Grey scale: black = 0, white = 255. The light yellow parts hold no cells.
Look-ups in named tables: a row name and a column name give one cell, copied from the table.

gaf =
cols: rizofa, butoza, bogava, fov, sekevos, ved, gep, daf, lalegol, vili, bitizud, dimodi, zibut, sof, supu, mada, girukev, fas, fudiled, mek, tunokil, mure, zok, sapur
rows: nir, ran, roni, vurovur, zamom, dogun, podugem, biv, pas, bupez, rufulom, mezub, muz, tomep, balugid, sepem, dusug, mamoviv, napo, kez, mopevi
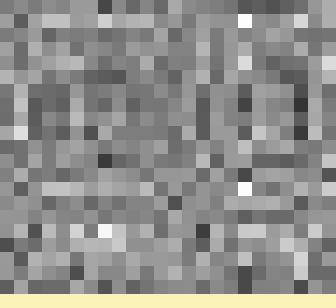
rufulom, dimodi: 159
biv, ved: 170
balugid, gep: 104
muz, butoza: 172
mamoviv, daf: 180
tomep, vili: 155
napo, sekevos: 176
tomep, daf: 174
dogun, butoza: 149
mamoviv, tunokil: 203
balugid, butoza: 153
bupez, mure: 58
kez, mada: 144
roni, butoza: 134
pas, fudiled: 157
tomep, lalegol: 164
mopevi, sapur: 124
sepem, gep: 146

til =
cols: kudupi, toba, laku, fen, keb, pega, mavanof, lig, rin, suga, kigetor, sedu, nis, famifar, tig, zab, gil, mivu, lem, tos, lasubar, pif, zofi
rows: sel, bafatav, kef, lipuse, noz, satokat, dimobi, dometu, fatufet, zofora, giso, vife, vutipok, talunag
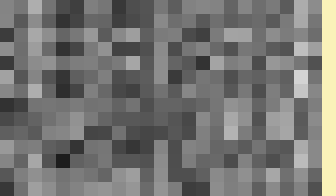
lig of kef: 91
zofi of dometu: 126
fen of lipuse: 106
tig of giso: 126
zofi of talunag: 80
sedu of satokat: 142
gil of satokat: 79
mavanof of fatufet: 122
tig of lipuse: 131
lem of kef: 111
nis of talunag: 125
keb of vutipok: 115
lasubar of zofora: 166
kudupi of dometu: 50

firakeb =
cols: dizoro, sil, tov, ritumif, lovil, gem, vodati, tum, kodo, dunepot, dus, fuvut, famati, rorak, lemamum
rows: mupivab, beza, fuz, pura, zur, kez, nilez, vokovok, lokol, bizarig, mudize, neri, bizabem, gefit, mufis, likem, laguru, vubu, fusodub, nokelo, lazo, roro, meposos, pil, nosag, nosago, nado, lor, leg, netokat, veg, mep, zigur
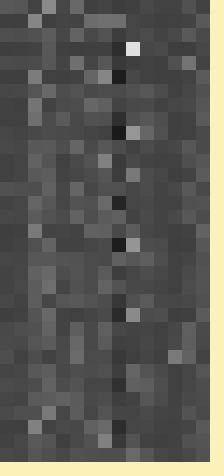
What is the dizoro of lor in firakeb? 75
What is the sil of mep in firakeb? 72
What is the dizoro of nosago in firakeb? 78
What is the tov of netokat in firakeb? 79
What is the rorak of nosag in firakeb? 94
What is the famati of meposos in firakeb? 63
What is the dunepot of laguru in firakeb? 92
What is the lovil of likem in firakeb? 75
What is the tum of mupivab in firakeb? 68
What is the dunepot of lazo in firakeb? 72
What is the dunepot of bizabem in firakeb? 120
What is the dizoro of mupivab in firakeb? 88
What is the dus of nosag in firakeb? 71

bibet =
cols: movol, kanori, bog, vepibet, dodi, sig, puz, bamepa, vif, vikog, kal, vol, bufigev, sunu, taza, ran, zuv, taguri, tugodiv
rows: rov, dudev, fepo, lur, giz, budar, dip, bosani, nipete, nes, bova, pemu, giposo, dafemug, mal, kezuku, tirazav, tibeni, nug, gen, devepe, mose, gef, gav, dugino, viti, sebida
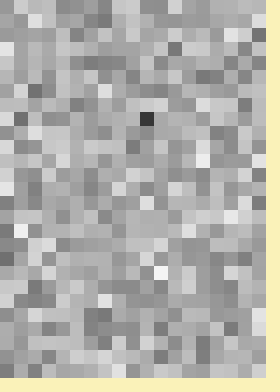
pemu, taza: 237
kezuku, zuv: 232
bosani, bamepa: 178
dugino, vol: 178
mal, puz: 151
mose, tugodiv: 167
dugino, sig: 189
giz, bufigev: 168
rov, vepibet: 190
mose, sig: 180
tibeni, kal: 193
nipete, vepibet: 143
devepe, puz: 173
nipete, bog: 190
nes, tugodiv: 176
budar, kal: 181
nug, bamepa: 178

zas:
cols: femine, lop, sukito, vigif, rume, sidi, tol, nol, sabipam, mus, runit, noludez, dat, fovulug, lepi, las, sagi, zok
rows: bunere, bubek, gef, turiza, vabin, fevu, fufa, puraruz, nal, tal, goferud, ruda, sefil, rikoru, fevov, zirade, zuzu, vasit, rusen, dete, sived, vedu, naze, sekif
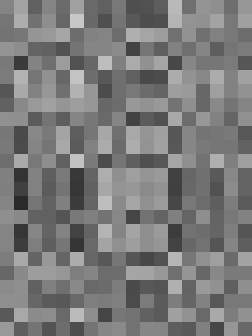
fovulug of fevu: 146
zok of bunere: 151
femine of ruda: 110
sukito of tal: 136
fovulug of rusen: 119
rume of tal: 164
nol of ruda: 75
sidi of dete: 126
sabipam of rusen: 118

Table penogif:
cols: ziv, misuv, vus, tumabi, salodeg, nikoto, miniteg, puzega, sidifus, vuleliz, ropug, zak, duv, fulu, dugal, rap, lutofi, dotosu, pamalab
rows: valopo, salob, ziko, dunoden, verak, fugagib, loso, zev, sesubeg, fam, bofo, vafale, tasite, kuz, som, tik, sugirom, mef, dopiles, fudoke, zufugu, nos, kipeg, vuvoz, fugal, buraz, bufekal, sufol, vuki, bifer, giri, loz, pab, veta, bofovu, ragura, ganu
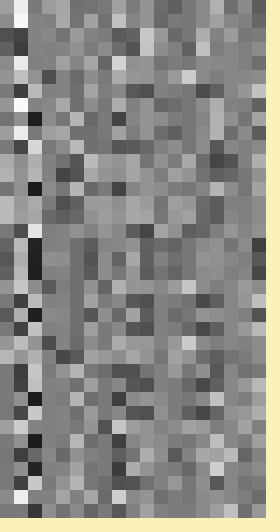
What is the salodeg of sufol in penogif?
131
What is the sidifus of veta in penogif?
60
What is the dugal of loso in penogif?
76
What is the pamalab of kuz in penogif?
162
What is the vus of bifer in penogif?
200
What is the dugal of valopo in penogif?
138
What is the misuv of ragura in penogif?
239
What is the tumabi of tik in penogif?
105
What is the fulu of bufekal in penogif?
119
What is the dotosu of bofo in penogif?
127
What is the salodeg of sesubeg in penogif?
118
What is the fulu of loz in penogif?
119
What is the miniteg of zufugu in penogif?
145
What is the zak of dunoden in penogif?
141
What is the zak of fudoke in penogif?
116
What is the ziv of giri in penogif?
159
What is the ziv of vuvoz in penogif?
121
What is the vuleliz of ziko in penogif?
98
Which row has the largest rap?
veta

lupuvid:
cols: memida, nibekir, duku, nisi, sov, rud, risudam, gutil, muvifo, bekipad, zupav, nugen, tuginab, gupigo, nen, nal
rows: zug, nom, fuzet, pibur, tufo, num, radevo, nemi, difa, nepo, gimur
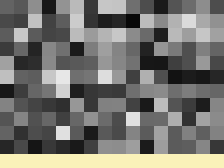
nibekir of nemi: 83
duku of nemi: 68
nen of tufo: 153
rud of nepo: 90
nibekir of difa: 133
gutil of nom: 29
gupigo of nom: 219
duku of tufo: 45
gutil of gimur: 143
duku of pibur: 36
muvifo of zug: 196
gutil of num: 221
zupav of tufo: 23

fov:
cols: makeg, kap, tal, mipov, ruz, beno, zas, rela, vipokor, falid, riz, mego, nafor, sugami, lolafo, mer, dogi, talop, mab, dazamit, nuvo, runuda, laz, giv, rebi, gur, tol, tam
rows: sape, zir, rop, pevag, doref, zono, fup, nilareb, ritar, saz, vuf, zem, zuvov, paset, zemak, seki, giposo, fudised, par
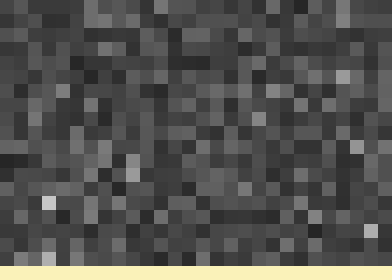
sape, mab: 50
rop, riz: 93
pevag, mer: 65
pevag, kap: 58
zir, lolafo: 80
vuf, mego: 50
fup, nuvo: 101
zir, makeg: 54
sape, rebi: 119
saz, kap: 54
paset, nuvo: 50
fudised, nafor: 65
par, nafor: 73
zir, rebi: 128
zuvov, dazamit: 46
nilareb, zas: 115
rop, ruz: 64
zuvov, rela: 45
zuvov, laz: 75
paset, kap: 71
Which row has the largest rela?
vuf

